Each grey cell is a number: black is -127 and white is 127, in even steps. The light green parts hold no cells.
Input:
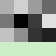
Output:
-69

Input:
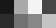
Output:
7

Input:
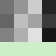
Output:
34

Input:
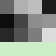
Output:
13

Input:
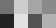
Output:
-44

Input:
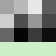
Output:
23

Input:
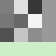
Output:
116

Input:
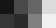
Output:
0

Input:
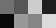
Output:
5
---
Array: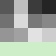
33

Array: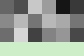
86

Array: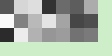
108

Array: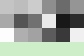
47

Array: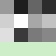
-69

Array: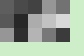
-81

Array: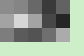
-36

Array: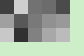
-78

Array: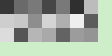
-42

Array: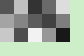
-49
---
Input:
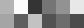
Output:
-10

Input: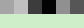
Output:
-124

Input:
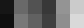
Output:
-71

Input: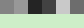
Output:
-61

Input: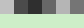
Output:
-24

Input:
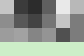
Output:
-32

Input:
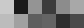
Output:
-67

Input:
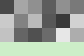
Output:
-34

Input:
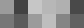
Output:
55
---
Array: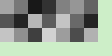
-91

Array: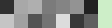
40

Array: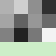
-29

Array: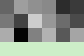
-61

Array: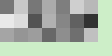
92

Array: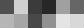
80

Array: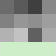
22
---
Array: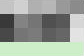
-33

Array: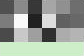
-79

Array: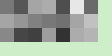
-77

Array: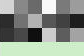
76

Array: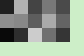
76

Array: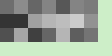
53

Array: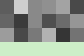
50

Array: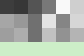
65

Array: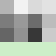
18

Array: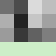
-71
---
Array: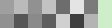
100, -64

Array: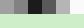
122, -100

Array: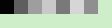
86, -124

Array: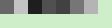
67, -97

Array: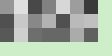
95, -69

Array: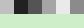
106, -94
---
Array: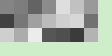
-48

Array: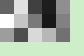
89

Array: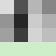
-67

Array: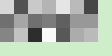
-39

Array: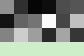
-86

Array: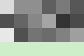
-19
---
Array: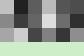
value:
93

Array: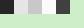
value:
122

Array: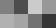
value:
75

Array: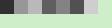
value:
78

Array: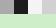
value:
116

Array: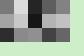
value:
91
